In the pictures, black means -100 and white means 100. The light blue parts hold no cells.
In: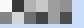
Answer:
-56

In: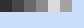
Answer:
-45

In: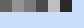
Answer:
16

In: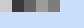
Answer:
-55

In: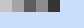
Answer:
29

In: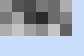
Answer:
-33

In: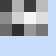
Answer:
38

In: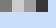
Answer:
60

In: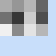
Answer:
18

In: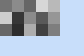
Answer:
9
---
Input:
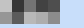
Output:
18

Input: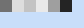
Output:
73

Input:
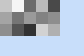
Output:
11

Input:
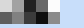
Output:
-26

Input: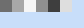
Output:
32

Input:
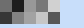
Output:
-58

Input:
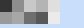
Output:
21

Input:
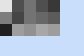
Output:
-76
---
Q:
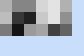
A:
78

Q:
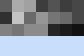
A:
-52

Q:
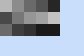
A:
-35

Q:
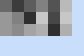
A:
-35

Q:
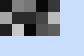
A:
-94

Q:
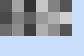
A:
1

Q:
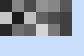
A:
5

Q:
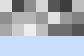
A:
-52
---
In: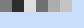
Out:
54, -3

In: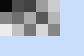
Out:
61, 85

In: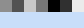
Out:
84, 11

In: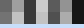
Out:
-83, -10

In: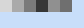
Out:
-13, 69

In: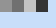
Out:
-59, 15

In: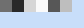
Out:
49, -13

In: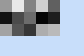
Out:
-25, 28

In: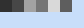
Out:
-26, -62

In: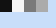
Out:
34, -87
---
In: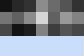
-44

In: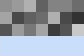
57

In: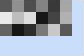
-31

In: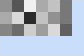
-25

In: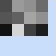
-78

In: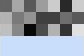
76

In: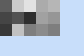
-1

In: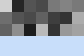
27

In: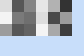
-52
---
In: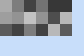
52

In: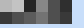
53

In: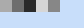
68

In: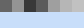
51

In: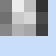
85

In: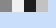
88

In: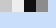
86

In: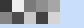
86

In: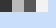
90

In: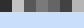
52
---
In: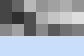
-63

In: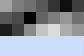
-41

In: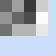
-20

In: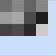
31

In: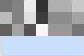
1

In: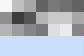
-53

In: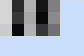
-57
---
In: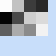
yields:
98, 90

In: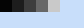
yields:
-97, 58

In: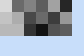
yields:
70, -27

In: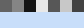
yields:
-22, -48

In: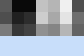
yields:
-30, -22

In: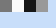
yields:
-7, 20

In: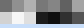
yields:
-14, -34

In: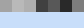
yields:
28, -2

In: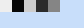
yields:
87, 4
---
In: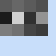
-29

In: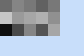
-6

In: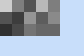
-35

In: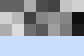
34

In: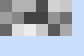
40

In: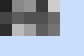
16

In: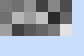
14

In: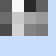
-68

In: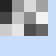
70
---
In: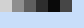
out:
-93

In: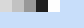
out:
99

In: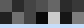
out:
-20

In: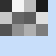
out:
57

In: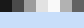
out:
95

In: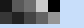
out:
-100

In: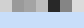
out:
-69

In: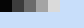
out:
71

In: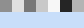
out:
94
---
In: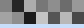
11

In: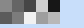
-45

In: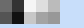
92

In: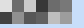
-57

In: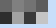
0

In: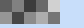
-53

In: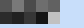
-41

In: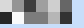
25
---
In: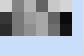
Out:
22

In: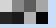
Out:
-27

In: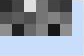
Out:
-37

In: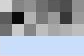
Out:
39

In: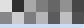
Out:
32

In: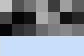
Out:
-86
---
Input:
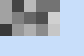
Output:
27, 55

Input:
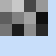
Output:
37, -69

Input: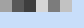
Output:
27, 52

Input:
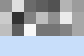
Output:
12, 31

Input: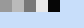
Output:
20, -95

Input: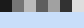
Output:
-80, 74

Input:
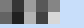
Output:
-4, 69

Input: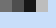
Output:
-12, 48

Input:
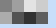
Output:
0, -26
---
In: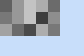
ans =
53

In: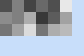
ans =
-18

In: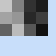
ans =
1

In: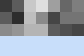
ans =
25

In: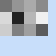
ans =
17

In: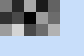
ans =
32
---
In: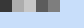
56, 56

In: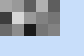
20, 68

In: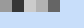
59, 59

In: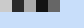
33, 59

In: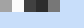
-49, 97

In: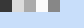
34, 97
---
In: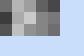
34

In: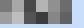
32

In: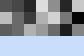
-17

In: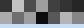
52

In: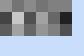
55

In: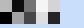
-90

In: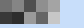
4

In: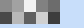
27
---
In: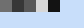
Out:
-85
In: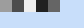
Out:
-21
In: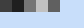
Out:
-25
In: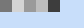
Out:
-52
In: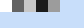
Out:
22
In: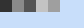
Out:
25
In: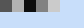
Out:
59
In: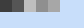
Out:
31
